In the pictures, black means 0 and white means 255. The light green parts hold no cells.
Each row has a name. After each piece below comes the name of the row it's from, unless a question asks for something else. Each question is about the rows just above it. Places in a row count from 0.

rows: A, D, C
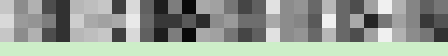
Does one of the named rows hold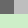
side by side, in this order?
no
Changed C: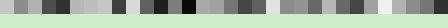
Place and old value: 25, [77]

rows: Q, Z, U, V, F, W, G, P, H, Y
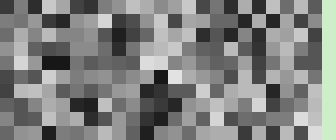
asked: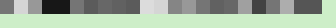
F
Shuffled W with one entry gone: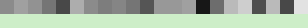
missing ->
[180]
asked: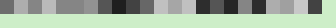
U
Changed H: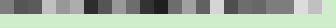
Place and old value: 0, [133]

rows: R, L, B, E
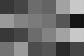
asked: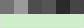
E
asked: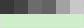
R
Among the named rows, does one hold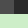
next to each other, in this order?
no

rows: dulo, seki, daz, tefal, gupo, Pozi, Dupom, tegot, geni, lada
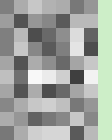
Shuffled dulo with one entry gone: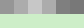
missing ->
[178]
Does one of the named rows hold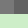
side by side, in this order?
no
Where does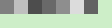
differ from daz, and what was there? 1, [185]
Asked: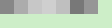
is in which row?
tegot
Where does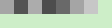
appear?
Dupom

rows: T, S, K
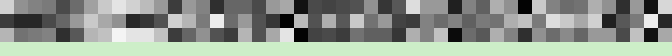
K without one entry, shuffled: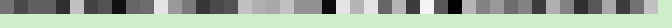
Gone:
[138]
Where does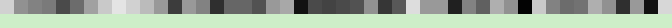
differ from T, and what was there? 18, [74]
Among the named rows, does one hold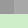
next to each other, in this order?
yes
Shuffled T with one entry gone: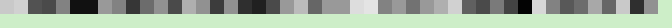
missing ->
[161]
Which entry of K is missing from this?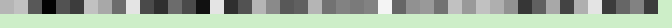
[11]

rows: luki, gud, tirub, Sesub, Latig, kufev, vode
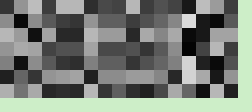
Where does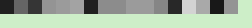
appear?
kufev
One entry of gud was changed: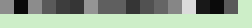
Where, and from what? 9, [61]
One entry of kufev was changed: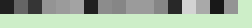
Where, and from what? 8, [140]
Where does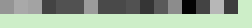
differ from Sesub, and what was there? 6, [163]
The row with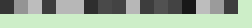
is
luki
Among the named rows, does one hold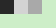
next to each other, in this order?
yes
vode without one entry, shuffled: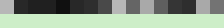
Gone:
[175]

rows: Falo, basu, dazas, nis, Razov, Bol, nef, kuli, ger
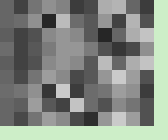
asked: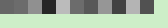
basu
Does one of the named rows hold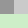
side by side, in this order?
yes
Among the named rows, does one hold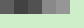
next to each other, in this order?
yes
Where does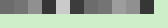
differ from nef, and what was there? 10, [60]

